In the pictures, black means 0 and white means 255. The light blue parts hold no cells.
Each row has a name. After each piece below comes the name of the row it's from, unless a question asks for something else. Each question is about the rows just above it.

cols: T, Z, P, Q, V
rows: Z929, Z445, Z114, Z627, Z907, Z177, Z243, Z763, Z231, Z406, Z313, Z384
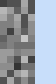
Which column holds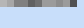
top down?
T
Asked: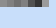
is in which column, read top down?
P

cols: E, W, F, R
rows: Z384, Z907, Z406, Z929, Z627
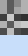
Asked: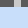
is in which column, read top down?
W
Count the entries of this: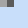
2
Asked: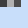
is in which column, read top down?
E
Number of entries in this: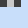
3

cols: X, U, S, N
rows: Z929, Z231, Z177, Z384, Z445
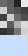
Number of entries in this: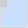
1
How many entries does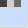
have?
3
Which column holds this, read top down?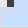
N
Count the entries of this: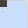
1
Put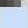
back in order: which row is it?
Z177
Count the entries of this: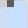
2

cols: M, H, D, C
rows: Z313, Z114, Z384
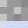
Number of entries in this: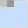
2
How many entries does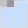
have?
2
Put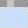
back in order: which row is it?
Z114
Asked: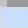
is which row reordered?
Z114
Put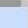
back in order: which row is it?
Z114
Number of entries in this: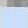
4
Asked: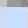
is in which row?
Z313

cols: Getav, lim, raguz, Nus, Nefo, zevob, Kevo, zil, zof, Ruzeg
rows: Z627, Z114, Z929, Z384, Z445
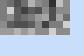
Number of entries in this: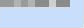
10
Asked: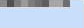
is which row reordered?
Z929
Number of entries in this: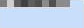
10
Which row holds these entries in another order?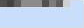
Z114

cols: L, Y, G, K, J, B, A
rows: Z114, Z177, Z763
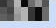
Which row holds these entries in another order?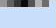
Z763
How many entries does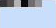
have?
6
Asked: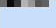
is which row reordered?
Z763
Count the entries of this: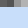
4
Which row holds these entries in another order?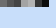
Z177
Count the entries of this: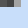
3
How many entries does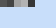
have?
5

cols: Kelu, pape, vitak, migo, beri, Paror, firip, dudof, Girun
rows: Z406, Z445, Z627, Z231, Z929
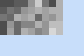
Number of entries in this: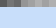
8
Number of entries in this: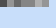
7
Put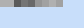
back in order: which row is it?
Z445

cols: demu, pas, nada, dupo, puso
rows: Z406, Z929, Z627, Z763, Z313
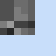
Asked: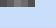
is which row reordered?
Z929
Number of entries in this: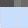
4

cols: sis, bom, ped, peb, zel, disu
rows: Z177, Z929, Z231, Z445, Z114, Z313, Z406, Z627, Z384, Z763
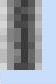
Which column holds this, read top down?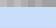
disu
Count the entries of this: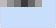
6

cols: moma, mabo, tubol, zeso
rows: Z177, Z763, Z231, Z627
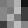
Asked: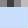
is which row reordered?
Z627
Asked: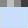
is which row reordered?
Z627
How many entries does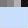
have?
4
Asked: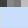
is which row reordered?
Z763
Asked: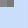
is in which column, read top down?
mabo
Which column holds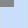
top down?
moma

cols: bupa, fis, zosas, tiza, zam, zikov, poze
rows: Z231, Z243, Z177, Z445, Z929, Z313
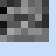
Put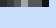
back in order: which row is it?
Z445
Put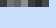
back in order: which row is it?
Z231

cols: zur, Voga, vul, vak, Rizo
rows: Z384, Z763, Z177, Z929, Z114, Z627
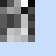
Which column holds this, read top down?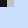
vak
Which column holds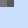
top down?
zur
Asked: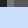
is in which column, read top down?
zur
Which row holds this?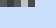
Z929
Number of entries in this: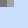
2

